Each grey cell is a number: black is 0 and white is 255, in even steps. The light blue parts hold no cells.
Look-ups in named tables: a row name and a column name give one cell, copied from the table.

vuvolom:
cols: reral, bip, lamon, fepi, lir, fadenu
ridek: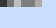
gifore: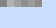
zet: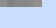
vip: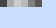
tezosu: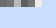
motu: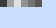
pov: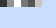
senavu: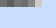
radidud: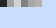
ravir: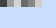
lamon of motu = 224
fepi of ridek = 127
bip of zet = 130
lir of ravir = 134
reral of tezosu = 108
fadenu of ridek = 170
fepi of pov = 120
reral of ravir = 64
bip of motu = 162
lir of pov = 86
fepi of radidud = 129
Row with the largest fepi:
vip

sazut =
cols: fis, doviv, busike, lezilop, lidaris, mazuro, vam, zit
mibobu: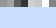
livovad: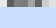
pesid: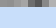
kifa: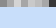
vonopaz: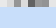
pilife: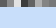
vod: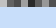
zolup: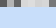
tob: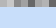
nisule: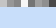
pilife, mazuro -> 176
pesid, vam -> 136
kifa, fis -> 139
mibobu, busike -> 96
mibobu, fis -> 150
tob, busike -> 138
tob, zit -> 103
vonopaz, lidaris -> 98
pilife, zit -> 120
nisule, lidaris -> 116
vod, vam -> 152
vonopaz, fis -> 233
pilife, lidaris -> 99
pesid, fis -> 147
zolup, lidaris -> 221
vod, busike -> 76
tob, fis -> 182
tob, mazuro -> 167
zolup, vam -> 214
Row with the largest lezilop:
nisule

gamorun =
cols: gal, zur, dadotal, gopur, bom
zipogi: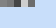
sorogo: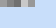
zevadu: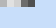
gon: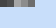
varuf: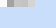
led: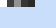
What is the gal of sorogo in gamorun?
157
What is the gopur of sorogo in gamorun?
200
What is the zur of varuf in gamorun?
163
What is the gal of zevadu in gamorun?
182
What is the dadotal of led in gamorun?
147
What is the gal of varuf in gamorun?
250
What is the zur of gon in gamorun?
79
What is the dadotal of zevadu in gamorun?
209
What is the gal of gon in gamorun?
68
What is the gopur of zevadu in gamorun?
108
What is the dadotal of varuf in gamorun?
198
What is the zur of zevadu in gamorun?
225
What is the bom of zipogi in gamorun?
108
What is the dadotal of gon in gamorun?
166
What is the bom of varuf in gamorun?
212
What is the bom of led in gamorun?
42
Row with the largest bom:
varuf

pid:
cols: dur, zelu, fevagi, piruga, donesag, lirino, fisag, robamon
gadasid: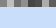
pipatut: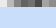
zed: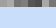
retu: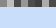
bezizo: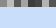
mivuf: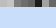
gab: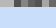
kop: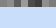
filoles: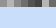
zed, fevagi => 116
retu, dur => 136
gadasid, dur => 132
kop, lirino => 62
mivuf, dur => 189
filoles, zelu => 180
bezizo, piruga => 163
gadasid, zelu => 191
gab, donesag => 96
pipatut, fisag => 163
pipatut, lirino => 74
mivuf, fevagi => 125
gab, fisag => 166
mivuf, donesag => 98
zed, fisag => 168
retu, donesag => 76
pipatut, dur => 235
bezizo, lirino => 71
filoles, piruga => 110
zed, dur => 159
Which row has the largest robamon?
pipatut

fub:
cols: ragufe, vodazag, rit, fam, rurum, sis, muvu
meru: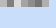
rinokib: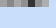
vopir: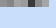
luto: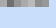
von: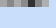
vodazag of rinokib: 136
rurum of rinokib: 52
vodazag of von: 136
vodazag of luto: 111
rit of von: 171
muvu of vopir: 165
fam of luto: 170
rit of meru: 219
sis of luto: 141
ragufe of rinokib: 161
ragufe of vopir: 145
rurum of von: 50
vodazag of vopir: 134
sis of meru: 117
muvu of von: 175
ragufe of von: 166
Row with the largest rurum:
luto

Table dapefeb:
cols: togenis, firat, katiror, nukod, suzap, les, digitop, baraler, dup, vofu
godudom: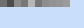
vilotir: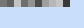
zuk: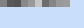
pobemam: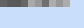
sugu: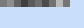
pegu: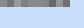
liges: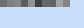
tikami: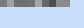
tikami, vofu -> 137
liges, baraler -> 99
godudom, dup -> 149
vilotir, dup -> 196
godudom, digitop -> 141
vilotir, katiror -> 194
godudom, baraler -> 147
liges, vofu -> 131
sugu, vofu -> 117
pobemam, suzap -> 169
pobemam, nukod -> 102
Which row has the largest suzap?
godudom

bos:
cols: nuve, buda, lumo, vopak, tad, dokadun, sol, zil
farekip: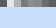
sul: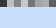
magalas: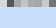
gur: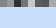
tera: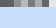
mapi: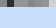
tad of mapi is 135
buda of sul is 191
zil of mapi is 210
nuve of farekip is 92
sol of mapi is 149
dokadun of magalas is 166
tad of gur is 200
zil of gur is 168
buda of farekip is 230
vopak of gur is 116
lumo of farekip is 178
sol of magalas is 202
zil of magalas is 116
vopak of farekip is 121
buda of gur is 154
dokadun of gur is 92
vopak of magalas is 197

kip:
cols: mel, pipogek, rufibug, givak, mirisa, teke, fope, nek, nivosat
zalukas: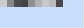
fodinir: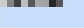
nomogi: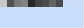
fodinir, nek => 39
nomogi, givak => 131
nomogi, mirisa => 40
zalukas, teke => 179
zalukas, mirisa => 143
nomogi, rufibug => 120
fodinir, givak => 190
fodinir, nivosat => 86
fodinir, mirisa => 88
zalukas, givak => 69

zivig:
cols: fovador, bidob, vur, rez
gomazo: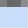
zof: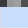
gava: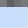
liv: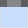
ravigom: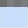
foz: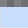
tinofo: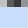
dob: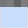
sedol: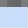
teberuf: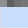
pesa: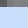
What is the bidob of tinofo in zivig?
91
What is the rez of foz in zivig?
112
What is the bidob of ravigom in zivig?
126
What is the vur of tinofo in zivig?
57
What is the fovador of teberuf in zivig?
142
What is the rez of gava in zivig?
121
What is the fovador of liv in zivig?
100
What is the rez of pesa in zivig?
128
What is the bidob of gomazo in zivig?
103
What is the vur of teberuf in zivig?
112
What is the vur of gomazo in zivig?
106
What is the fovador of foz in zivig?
127
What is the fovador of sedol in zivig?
124
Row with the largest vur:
zof

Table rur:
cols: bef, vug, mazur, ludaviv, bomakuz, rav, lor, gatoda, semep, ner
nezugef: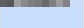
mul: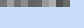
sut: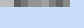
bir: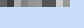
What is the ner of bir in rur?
151
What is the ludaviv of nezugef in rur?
137
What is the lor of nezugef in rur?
105
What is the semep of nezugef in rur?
157
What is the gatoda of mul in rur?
174
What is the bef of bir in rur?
100
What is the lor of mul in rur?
152
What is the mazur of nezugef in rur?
159
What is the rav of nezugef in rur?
121
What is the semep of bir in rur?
202
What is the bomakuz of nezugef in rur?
126
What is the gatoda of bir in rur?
85
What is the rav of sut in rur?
149
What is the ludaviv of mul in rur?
140

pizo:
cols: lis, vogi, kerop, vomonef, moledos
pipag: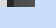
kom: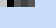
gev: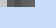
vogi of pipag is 41
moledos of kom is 87
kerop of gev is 81
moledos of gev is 100
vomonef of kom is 65
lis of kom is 200
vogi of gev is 94

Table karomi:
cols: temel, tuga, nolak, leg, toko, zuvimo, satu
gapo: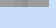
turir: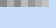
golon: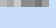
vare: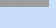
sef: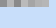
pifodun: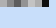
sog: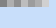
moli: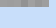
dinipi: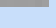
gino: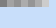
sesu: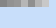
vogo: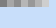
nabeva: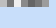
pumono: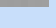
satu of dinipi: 159
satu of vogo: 206
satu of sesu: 200
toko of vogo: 152
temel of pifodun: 176
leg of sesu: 182

